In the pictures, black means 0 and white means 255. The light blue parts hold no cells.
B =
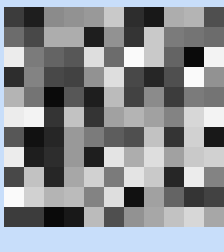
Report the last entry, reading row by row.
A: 167
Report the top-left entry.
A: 60
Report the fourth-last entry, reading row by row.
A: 167
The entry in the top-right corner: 79
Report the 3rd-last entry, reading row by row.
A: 194
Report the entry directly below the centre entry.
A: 93
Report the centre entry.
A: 161
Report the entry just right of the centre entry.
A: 180
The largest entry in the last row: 215
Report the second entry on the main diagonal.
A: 72
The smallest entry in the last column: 24
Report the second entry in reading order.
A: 30
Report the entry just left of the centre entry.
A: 52
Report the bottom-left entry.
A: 60
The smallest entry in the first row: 24
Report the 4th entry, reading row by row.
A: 146
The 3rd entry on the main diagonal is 100
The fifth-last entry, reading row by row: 146
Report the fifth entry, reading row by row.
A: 153
